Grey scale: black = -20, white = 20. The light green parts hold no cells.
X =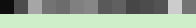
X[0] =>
-18
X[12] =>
12
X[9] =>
-9
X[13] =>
-2

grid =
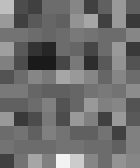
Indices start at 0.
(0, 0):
10
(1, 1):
-10
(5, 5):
4
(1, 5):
3
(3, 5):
-4
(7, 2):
-3
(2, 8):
-3
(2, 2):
-3
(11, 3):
0
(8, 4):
-8
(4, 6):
-13
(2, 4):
-3
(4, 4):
-9
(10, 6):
-3
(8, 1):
-11
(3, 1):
-6
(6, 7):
-1
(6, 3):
-5
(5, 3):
-1
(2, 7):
-3
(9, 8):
-10
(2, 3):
-4
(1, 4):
-5
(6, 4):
-5
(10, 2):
-3
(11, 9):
1
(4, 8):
3
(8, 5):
4
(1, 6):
6
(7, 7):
0
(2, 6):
-2
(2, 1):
-2

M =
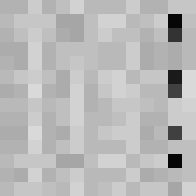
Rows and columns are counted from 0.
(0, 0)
8
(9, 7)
11
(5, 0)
9
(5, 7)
12
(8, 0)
8
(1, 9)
9
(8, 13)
12
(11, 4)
6
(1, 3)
11
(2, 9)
10
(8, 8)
10
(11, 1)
11
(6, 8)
13
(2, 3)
10
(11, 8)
13
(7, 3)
9
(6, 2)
14
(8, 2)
12
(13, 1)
11
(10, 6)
9
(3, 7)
9
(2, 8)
10
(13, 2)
11
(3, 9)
12
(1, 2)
11
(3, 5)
10
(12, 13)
10
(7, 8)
11
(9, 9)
12
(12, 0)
8
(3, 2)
13
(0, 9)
12
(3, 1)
7
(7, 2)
11
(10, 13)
10
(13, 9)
9
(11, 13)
10
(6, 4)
7

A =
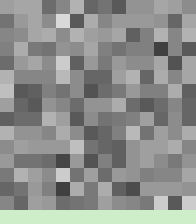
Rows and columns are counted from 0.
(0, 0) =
5
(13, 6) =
-1
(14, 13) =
12
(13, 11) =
4
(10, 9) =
3
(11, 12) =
-1
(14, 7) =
5
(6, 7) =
-3
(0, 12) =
5
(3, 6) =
6
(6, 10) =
0
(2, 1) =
2
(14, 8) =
2
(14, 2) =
5
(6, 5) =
2
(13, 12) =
4
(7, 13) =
-4
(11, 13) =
3
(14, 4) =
-3
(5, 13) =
6
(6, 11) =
0
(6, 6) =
-7
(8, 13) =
-4
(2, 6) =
5
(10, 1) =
5
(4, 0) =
-3
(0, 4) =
1
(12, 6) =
5
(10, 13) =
1
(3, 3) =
-2
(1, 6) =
7
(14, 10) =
-1
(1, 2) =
6
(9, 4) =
7
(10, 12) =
7
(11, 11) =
2

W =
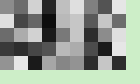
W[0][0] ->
2
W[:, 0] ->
[2, 15, -3, -11, 3]
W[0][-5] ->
10
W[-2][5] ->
7
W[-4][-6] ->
-18
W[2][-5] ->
-1
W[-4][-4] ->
11
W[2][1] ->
7
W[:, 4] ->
[10, 9, -1, 9, 1]
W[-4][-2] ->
11
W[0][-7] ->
13
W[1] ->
[15, -9, -4, -18, 9, 11, -6, 11, -3]
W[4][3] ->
6
